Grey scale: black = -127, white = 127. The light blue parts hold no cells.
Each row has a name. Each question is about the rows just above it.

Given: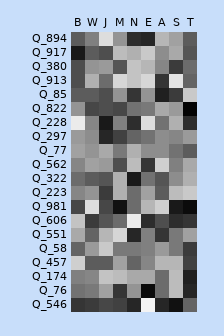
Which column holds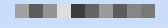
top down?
W
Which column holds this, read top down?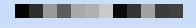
T
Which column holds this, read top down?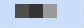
A
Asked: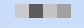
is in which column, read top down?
J
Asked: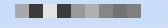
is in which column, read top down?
S
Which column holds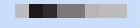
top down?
S
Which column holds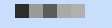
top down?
T

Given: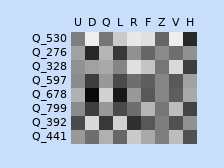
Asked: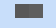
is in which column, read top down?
V
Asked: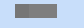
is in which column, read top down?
Z

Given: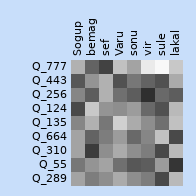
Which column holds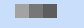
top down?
sonu
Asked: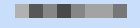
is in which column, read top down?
Sogup
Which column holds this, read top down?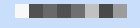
sule

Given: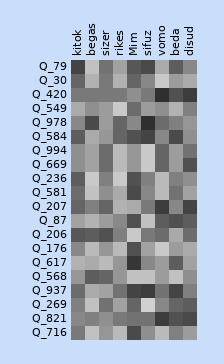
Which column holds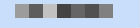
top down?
beda
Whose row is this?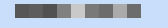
Q_206
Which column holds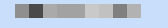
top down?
begas

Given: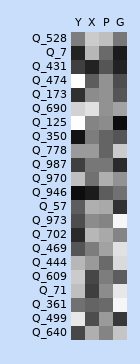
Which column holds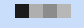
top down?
X
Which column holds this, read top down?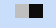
Y
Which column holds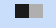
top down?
X
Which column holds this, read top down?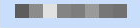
X
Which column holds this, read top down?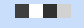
Y

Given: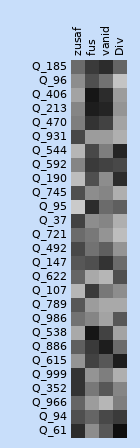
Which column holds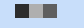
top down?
Div
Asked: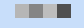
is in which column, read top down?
zusaf
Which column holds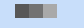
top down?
zusaf
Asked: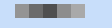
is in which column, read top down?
Div
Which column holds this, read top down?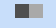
fus
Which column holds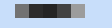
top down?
vanid
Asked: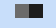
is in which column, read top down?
Div

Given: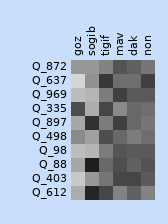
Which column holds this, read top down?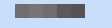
non
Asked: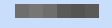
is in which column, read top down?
non
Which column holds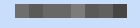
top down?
dak
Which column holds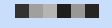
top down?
sogib
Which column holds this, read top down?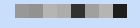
sogib

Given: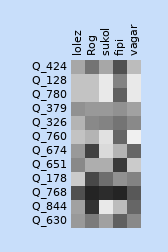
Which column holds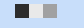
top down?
sukol
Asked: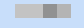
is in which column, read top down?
lolez
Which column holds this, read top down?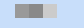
lolez
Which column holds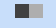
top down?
Rog
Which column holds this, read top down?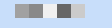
vagar
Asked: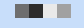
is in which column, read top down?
sukol
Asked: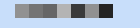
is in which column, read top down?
fipi

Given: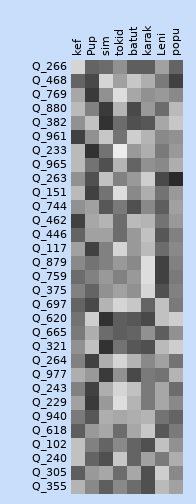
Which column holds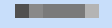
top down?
karak
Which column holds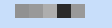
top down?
popu
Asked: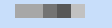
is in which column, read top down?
Leni
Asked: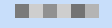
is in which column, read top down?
popu
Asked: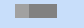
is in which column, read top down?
sim

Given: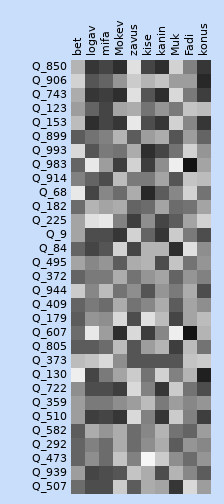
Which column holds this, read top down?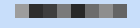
kise
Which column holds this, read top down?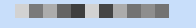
zavus
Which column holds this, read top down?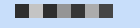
kanin
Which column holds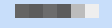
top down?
bet
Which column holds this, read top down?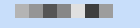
kise
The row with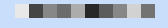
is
Q_68

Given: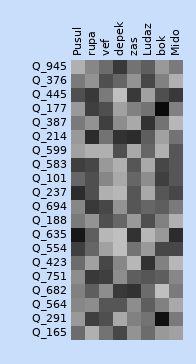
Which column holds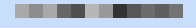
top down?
Ludaz
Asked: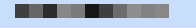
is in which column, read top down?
Pusul
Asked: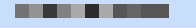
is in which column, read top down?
zas
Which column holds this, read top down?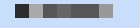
zas
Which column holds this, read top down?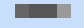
zas
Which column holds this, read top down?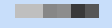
depek

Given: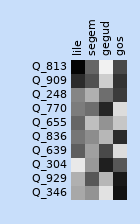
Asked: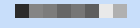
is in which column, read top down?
lile
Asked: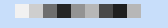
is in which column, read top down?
gegud
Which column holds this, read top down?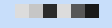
gos

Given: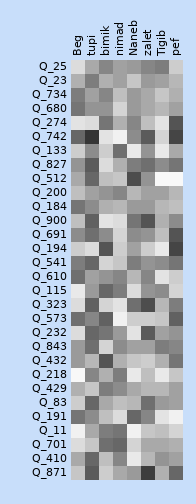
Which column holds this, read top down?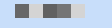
bimik
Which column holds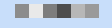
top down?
Naneb
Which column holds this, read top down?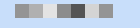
bimik
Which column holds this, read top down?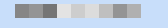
bimik
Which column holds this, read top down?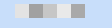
Naneb
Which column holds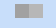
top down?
Tigib

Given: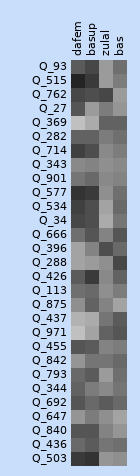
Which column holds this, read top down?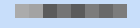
basup
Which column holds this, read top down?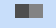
basup
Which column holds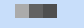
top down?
basup
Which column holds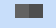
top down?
basup

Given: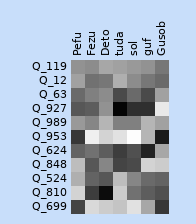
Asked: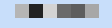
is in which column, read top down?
guf
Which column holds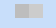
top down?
tuda
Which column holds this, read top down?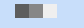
Fezu
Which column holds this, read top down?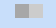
Gusob
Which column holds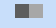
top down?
guf

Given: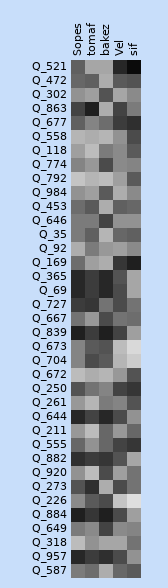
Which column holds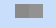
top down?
tomaf
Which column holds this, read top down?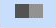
sif
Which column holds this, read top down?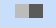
bakez
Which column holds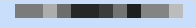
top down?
Sopes
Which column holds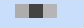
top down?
bakez
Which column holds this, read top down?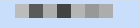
bakez
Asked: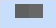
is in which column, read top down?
Sopes

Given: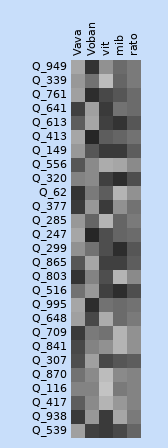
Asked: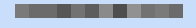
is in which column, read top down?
rato
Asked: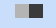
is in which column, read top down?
vit

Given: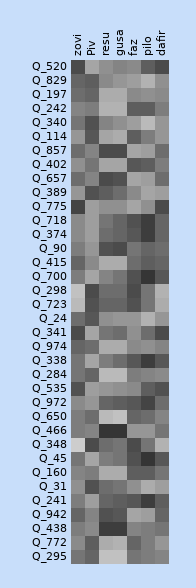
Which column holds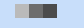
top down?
zovi
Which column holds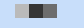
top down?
resu

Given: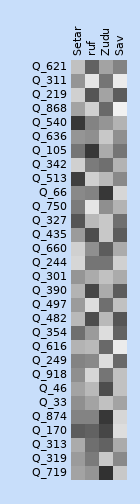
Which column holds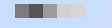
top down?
Setar
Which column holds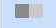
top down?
Sav

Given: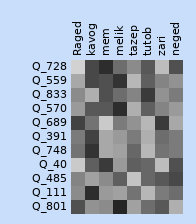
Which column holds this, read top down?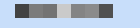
Raged
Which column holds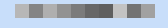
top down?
tazep
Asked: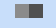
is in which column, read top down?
Raged
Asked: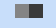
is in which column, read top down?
zari
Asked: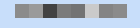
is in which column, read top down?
Raged

